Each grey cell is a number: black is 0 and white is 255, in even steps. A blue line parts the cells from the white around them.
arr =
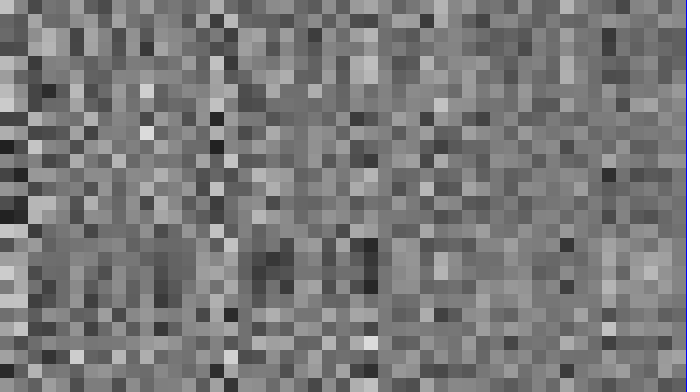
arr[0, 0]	193
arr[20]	[123, 170, 113, 66, 108, 138, 90, 118, 141, 96, 124, 69, 89, 117, 148, 113, 169, 110, 71, 113, 59, 151, 163, 78, 141, 77, 40, 116, 142, 143, 100, 106, 112, 94, 145, 137, 152, 148, 118, 134, 63, 118, 131, 181, 146, 144, 129, 155, 132]
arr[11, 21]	117
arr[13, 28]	81
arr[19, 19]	77
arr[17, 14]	141
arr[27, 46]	128
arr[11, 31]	170
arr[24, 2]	109
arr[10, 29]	130
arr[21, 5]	148
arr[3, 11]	164
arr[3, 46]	114
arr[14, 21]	102
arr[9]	[174, 149, 70, 75, 88, 162, 67, 127, 129, 118, 219, 101, 124, 142, 104, 175, 130, 75, 103, 170, 132, 114, 146, 139, 100, 156, 139, 129, 91, 129, 157, 95, 99, 160, 139, 129, 100, 153, 126, 117, 126, 143, 105, 119, 108, 120, 124, 119, 136]
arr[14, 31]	143
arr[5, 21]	98
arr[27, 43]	82
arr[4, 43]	103
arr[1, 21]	114
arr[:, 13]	[104, 83, 129, 110, 155, 113, 136, 102, 80, 142, 108, 95, 115, 151, 90, 111, 149, 109, 104, 101, 117, 137, 140, 136, 116, 114, 105, 149]
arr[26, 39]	142
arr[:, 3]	[116, 107, 177, 181, 128, 125, 44, 105, 143, 75, 134, 70, 153, 101, 183, 148, 106, 97, 110, 107, 66, 80, 143, 66, 137, 52, 116, 158]
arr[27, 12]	128
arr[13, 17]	94
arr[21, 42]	121
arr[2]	[106, 90, 142, 177, 148, 69, 165, 132, 77, 145, 87, 143, 136, 129, 89, 122, 63, 153, 163, 104, 157, 104, 61, 144, 108, 159, 181, 111, 100, 88, 140, 120, 134, 124, 109, 92, 99, 88, 132, 108, 160, 119, 114, 57, 111, 101, 121, 91, 96]
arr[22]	[111, 128, 93, 143, 135, 96, 100, 158, 74, 136, 151, 131, 126, 140, 72, 165, 43, 111, 148, 175, 144, 117, 117, 166, 124, 166, 161, 122, 94, 101, 173, 65, 89, 141, 145, 108, 98, 134, 140, 114, 122, 163, 116, 80, 108, 118, 128, 95, 105]
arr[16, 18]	97
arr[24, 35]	117
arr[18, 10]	97
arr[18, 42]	126
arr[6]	[186, 140, 69, 44, 90, 185, 76, 107, 154, 109, 207, 97, 120, 136, 129, 160, 171, 77, 91, 168, 111, 111, 174, 118, 101, 140, 108, 130, 109, 139, 135, 127, 107, 155, 122, 144, 109, 151, 112, 122, 124, 126, 111, 148, 110, 123, 120, 136, 153]
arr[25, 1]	132

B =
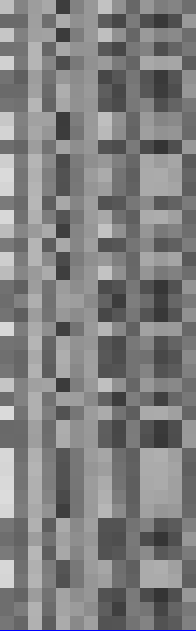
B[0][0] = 191
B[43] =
[110, 124, 178, 108, 164, 155, 141, 94, 63, 123, 117, 69, 101, 121]
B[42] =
[110, 100, 156, 114, 163, 142, 151, 82, 77, 122, 75, 52, 79, 152]
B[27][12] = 137
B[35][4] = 74
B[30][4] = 173
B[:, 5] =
[130, 144, 125, 147, 121, 140, 144, 145, 125, 118, 142, 123, 118, 120, 133, 119, 133, 134, 124, 133, 141, 158, 140, 116, 146, 142, 136, 126, 158, 118, 144, 144, 119, 119, 118, 116, 117, 137, 142, 133, 120, 119, 142, 155, 137]
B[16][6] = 151
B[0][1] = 132
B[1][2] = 159
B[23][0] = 216
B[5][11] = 57
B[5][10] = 84
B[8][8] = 145
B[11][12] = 166
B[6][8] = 71
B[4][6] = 145
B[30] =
[105, 106, 160, 108, 173, 144, 153, 94, 71, 123, 83, 58, 78, 153]
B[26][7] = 82
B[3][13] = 120
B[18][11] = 155
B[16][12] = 130
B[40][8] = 111
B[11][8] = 127
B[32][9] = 95
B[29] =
[218, 115, 176, 126, 82, 118, 156, 171, 115, 94, 170, 171, 160, 101]
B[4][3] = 134
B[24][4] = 167
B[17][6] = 159
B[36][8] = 139
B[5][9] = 118
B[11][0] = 206
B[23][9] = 97
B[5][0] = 115
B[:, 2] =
[157, 159, 160, 181, 181, 157, 161, 182, 161, 167, 157, 181, 176, 180, 183, 176, 154, 181, 181, 154, 157, 175, 157, 171, 181, 169, 178, 160, 176, 176, 160, 158, 176, 180, 176, 175, 169, 177, 157, 183, 176, 180, 156, 178, 177]

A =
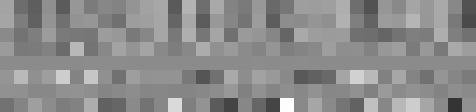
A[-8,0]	163
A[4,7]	140
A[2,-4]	124
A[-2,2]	136
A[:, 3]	[143, 147, 156, 130, 139, 158, 136, 140]
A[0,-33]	109
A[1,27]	156
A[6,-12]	146
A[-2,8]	137
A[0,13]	179
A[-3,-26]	113
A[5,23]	105
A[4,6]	140
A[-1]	[114, 132, 159, 140, 125, 130, 173, 97, 102, 138, 115, 135, 218, 127, 147, 91, 68, 135, 102, 69, 253, 137, 166, 138, 117, 98, 192, 135, 184, 205, 166, 137, 52, 145]
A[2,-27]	156
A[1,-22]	101
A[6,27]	154
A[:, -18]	[131, 134, 112, 154, 139, 169, 152, 68]
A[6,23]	135
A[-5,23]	158
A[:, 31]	[169, 168, 174, 121, 139, 149, 131, 137]
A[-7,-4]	151
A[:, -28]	[123, 150, 118, 116, 140, 198, 142, 173]
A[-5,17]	139
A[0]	[163, 109, 94, 143, 91, 151, 123, 135, 131, 148, 162, 167, 90, 179, 110, 169, 131, 122, 152, 105, 118, 158, 157, 159, 174, 110, 82, 150, 137, 165, 152, 169, 136, 82]
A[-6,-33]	115
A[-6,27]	101
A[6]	[145, 144, 136, 136, 145, 146, 142, 133, 137, 141, 134, 135, 133, 133, 136, 141, 152, 129, 145, 133, 142, 136, 146, 135, 136, 145, 129, 154, 139, 145, 140, 131, 142, 138]
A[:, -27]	[135, 125, 156, 136, 140, 144, 133, 97]
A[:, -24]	[162, 159, 135, 164, 139, 146, 134, 115]

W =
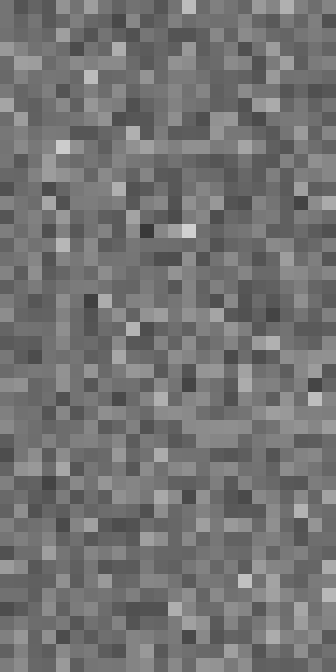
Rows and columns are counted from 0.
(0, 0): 116
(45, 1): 151
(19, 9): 106
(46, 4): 137
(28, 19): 94
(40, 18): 155
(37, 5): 133
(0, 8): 99
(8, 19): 115
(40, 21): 101
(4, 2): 157
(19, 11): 112
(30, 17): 140
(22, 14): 133
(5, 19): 154
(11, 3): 156
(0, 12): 115
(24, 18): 155
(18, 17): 111
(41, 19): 163
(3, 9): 97
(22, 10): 147
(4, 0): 107
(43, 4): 97
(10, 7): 95
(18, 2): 134
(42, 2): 95
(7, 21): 121
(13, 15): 119
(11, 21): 102
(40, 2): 88
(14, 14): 123
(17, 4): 183
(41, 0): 101
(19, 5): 117
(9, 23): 134
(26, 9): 151
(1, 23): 81
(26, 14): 149
